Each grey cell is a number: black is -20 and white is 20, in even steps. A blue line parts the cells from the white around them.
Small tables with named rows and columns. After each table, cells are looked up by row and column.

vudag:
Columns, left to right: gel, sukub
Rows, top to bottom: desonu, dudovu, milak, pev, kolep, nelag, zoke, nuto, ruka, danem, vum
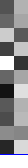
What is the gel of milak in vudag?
12
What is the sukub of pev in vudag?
11
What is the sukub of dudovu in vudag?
6
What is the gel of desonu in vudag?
-7
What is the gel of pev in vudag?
-10
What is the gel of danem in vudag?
2
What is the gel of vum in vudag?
-14
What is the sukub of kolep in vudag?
-12
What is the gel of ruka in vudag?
-8
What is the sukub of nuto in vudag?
8
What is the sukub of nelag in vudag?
6
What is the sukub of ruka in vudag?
9
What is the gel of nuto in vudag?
-6
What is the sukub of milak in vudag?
-6
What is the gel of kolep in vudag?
20
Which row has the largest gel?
kolep

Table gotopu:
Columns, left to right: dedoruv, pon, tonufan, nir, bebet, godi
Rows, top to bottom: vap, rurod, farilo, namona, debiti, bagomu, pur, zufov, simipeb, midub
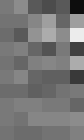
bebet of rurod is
-4
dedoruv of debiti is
-2
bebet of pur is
-2
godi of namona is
-10
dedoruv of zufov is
-1
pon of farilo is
-6
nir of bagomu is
-5
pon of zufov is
0
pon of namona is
0
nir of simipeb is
1
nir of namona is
-7
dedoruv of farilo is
-3
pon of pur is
-3
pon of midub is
-3

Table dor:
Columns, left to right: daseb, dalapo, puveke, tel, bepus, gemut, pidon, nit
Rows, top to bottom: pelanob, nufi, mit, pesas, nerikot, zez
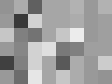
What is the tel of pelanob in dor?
6
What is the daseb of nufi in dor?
4
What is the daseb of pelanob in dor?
3
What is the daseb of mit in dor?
11
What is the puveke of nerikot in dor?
13
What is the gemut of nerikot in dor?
7
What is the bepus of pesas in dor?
-1
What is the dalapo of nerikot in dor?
0
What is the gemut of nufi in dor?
7
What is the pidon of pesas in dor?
5
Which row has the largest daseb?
mit

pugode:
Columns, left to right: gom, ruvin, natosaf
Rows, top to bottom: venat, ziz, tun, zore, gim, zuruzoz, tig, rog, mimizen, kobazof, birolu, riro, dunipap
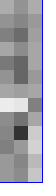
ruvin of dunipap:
2
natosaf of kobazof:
12
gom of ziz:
3
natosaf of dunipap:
11
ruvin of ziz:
1
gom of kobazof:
1
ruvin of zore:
2
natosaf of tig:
6
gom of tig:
6
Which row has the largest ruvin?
rog

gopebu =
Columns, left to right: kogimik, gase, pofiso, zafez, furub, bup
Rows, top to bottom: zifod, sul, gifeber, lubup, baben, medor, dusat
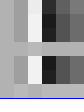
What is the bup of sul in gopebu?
-3
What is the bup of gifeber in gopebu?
-3
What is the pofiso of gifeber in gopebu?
18
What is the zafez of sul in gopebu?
-16
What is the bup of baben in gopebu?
-3
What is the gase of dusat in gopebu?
9
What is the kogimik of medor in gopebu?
8
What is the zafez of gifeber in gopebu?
-15
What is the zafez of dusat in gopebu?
9
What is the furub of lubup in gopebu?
8
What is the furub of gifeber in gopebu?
-7
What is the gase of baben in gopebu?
5
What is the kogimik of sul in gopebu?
8

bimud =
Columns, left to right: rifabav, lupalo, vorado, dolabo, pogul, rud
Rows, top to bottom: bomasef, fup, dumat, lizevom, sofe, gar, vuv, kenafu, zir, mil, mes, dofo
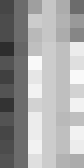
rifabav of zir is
-7
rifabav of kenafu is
-12
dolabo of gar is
12
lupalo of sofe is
-3
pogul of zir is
9
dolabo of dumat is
11
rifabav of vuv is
-7
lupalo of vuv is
-3
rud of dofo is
7
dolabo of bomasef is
11
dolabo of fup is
11
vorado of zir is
17
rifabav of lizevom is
-13
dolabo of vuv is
12

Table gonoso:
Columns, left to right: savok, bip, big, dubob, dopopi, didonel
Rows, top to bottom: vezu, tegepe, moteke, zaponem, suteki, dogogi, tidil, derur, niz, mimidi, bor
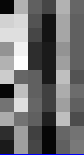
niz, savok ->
7
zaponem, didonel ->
-5
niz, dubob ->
-15
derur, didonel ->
-5
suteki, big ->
-13
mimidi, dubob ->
-19
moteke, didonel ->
-5
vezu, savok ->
-19
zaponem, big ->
-13
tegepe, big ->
-7

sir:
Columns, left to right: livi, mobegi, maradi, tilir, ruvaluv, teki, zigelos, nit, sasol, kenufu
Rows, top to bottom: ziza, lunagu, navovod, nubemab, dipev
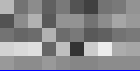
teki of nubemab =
-12
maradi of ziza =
2
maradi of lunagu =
8
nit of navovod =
-5
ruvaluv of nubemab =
10
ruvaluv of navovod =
-3
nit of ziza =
-2
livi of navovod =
-2
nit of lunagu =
2
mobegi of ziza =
-2
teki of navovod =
-1
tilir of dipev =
4
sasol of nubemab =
7
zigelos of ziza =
-10
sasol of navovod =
-2
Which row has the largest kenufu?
nubemab

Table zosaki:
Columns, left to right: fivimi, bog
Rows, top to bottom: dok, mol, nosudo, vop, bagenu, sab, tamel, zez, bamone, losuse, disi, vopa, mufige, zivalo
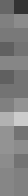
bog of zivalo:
0
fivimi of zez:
0
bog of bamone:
12
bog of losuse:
-2
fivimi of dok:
-4
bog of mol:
2
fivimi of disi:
3
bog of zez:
3
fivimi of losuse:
3
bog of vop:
-2
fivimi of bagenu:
1
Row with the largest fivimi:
bamone

